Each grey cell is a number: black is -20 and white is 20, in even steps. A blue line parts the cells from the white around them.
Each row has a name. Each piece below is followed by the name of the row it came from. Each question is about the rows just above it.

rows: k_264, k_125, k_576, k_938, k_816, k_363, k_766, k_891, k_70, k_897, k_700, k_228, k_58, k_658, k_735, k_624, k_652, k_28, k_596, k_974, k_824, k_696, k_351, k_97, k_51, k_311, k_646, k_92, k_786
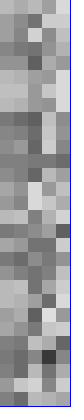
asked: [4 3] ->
k_891
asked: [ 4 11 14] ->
k_766

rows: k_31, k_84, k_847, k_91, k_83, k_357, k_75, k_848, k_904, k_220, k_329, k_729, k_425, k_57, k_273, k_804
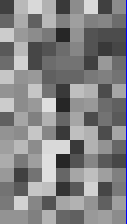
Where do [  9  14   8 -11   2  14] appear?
k_31
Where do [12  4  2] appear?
k_847

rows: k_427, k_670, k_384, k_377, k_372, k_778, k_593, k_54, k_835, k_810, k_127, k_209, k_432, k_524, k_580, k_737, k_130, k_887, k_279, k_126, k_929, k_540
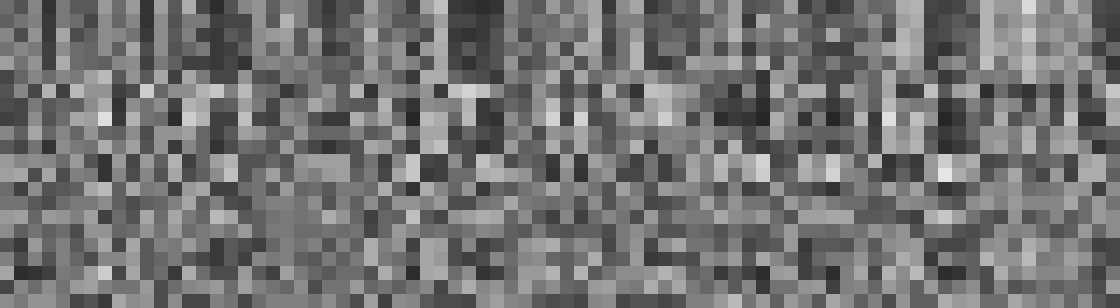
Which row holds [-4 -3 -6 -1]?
k_524
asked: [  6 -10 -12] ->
k_377
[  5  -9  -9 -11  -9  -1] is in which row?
k_670
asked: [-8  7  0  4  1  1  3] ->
k_126
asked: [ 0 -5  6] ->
k_372

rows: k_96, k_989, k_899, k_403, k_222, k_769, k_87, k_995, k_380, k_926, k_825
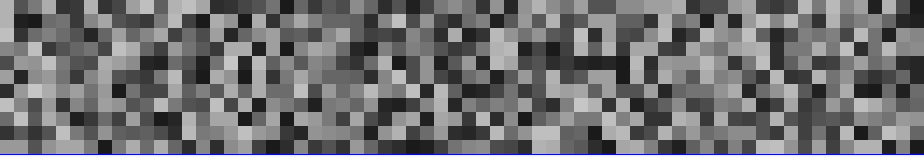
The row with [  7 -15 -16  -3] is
k_87
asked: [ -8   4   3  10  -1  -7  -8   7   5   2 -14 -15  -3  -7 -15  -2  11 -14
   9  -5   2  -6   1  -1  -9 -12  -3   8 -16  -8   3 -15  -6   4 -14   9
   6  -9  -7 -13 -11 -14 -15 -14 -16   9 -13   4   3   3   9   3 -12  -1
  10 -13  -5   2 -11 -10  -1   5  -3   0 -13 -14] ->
k_222
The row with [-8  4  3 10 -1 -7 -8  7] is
k_222
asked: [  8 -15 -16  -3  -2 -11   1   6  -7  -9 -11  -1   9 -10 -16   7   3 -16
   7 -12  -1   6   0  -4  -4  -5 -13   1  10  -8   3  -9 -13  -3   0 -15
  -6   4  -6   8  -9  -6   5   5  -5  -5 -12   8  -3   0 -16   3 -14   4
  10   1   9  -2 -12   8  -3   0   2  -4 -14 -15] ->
k_989
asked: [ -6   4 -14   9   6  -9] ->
k_222

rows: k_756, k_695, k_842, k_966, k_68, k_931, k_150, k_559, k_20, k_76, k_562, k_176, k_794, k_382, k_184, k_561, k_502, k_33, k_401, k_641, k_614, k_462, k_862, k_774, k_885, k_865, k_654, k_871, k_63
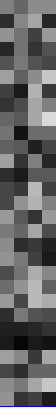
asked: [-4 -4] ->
k_654
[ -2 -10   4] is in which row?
k_842
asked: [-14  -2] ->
k_966

